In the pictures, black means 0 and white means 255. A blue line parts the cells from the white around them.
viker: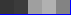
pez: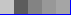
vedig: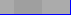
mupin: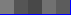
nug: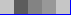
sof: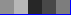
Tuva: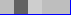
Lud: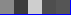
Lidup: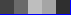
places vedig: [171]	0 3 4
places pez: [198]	0

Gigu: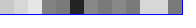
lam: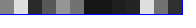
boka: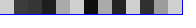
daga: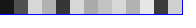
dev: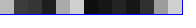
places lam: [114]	5 11
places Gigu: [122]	4 7 9 12
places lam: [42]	2
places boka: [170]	4 7
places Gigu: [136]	6 8

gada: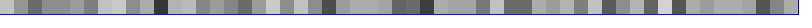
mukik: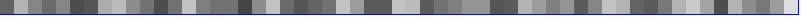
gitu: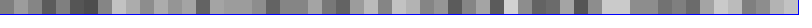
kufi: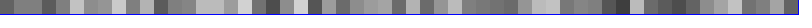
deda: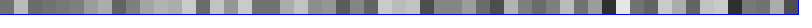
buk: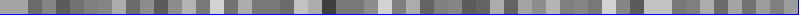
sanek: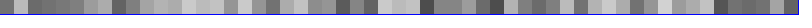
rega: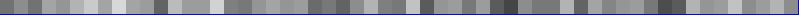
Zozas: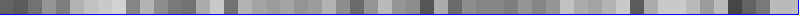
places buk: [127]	6 28 31 40 49 55
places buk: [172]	8 17 22 29 35 50
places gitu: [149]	12 31
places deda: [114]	0 3 18 19 41 45 54
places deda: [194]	15 21 29 50
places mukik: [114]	10 12 15 16 23 31

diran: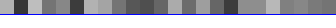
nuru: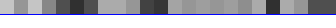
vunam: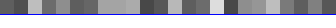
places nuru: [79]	4 6 22 23
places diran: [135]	4 21
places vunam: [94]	0 5 13 21
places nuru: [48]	5 19
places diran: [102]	11 15
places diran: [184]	19
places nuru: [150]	1 9 13 15 21

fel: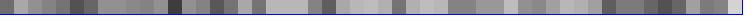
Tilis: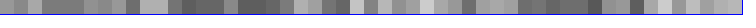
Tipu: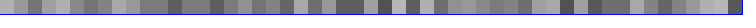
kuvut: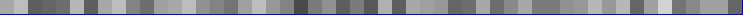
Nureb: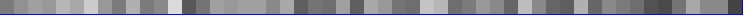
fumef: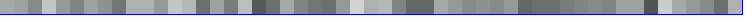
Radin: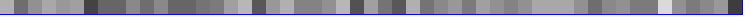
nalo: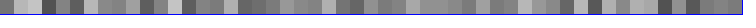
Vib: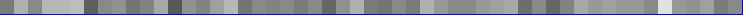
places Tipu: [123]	10 11 13 14 16 35
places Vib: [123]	0 21 26 29 51
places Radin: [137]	9 11 31 43 50
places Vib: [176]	1 25 30
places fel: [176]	27 29 41
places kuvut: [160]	11 17 30 46 50 51
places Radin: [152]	4 19 32 51

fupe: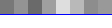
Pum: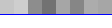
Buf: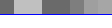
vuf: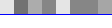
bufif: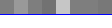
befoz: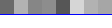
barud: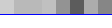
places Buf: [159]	6
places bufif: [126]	0 2 5 6
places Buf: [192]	1 2
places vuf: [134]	3 5 6

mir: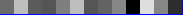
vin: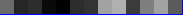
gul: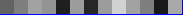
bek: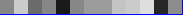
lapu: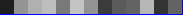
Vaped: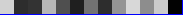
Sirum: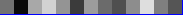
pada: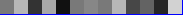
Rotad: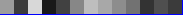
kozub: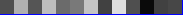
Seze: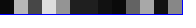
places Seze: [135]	12
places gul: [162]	2 9
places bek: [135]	0 3 5

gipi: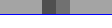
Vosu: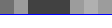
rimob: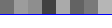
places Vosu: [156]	1 5 7
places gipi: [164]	0 1 2 5 6 7
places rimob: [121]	6

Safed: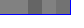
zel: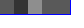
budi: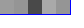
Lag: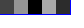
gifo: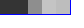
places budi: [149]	1 4
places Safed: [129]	0 1 3
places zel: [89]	0 3 4
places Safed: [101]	2
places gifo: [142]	2
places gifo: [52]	0 1

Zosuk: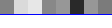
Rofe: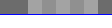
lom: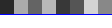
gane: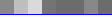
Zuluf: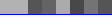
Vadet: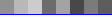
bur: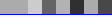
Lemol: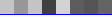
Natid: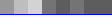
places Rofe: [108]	0 1 7
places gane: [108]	4 5 7
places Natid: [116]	3 5
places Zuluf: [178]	0 1
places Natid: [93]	4 6 7
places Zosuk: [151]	4 6
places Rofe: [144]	3 5

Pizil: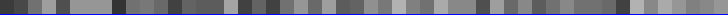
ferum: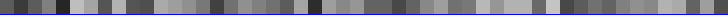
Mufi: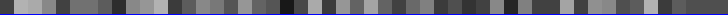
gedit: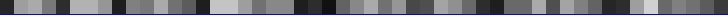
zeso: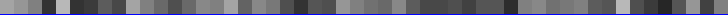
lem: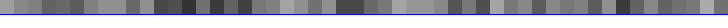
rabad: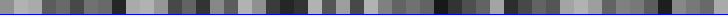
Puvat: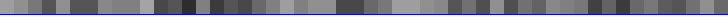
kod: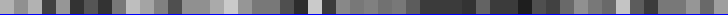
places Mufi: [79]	32 44 49 50 51
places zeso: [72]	8 30 31
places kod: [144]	1 13 14 41
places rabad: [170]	2 9 51
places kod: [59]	23 30 31 32 35 36 46
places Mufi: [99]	18 25 27

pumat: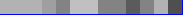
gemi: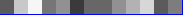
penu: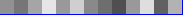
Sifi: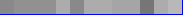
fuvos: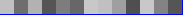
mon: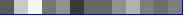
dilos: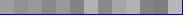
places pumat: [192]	5 6
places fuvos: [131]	11
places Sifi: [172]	4 6 7 11
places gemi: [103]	6 7
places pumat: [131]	4 7 8 10
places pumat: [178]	0 1 2 11
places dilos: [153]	2 4

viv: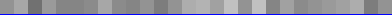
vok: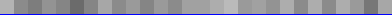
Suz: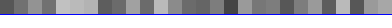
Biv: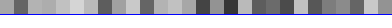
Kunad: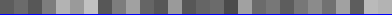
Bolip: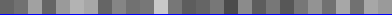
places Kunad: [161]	9 17 24
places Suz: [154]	17 22 26
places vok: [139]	1 8 12 21 23

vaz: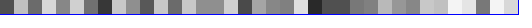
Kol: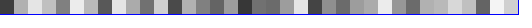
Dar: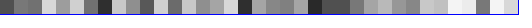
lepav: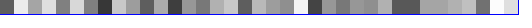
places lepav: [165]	2 30 31
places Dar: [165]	15 18 21 26
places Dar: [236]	33
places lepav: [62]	12

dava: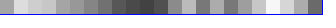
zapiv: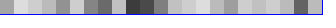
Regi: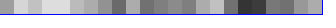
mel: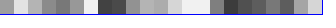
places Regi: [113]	10 16 20
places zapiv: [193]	8 12 18
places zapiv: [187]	3 15 20 22
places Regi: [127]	11 13
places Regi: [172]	6 9 14 22
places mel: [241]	6 13 14

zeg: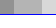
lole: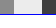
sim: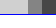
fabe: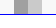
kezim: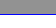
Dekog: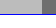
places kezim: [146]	0 1 2 3
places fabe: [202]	2
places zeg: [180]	1 2
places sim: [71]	3
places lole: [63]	3
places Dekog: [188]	0 1 2

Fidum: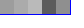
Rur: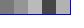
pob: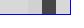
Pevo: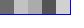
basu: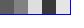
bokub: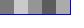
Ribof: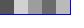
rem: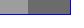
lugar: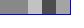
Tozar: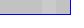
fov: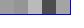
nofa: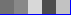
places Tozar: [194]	0 1 2 4
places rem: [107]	2 3 4
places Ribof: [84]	0
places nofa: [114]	0
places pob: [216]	0 1 4
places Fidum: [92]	3

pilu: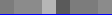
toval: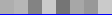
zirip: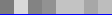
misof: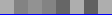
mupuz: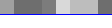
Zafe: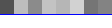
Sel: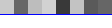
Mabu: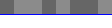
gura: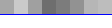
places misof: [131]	1 3
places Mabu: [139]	1 2 4 7
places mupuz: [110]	1 2 7
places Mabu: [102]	0 3 5 6
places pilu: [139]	1 2 7

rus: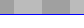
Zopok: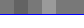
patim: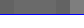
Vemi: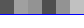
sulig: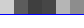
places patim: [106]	1 2 3
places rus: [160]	0 3 4
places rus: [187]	1 2 5
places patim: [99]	0 4
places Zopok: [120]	0 2 4 5

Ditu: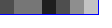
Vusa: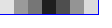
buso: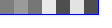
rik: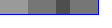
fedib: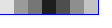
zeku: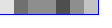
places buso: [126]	0
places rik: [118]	2 3 5 6
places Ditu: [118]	1 2
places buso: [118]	2
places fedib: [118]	2
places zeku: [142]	2 3 5
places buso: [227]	5

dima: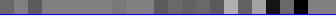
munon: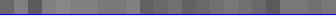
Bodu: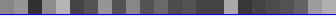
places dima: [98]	13 17
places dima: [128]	1 3 4 5 6 7 9 10 22 23
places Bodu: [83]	6 8 10 13 20
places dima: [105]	0 12 14 20
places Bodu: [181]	4

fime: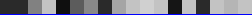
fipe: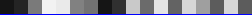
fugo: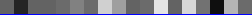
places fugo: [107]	4 6 10 17
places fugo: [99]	0 2 3 9 12
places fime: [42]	0 1 7 14
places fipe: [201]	9
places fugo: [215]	13
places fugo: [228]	11
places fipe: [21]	0 7

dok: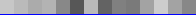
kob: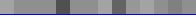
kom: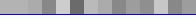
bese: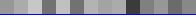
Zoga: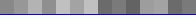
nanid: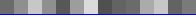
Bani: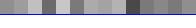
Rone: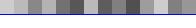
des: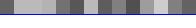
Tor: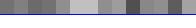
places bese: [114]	3 5
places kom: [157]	9 13
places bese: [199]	2
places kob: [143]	1 2 3 5 6 11 13
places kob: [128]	12
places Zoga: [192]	4 6
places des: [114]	4

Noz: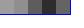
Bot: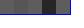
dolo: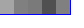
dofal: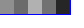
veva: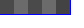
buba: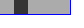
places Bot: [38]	3
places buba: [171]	0 2 3 4
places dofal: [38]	4
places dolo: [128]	1 4
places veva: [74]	0 2
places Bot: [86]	1
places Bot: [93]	0 2 4

